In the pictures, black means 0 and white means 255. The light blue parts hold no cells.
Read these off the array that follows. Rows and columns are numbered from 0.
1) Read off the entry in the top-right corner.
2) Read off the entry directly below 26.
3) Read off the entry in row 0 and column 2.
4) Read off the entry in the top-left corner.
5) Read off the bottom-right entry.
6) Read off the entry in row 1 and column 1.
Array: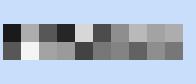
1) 173
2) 87
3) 87
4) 26
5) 119
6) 244

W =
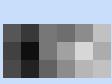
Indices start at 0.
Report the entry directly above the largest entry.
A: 140
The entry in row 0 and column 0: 86
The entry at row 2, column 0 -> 74
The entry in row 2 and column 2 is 98
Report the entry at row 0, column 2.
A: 119

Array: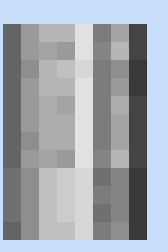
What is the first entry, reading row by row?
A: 100
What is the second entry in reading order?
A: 154
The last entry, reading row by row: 57
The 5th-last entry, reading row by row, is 192
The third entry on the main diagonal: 182
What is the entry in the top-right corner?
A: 68
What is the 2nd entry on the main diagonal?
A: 154
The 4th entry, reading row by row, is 182
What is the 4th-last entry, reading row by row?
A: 215
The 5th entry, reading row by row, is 225
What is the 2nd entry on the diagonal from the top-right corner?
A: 182
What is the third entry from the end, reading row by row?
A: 124
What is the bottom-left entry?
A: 100
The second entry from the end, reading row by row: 142

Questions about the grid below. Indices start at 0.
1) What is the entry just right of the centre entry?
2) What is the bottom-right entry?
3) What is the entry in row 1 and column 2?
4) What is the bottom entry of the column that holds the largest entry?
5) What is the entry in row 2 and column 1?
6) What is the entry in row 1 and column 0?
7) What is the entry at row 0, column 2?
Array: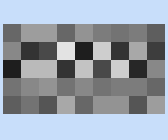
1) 73
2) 157
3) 73
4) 168
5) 186
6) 136
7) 157

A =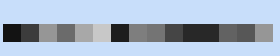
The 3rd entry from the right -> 98
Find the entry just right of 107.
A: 168
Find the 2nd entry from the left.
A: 60
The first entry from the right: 150

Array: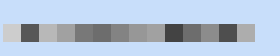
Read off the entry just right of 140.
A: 78
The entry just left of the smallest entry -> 161
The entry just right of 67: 109

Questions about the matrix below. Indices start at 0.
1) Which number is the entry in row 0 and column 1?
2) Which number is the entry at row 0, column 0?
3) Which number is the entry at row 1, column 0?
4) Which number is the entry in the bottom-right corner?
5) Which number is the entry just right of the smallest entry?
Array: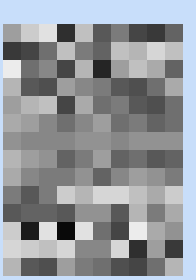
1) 204
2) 158
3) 57
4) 181
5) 225

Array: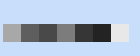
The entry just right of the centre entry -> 54
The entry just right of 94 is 73
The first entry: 168

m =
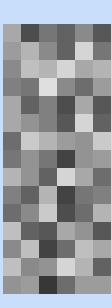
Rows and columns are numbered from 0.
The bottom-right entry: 156
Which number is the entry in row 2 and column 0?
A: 138
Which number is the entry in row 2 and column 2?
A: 180
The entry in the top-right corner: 87
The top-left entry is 168
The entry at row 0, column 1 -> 77
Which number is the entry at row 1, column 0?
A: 156
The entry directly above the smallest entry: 147
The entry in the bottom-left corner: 147
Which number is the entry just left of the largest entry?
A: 118
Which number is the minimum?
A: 55
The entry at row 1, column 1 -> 180
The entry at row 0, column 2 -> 118
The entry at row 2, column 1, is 191
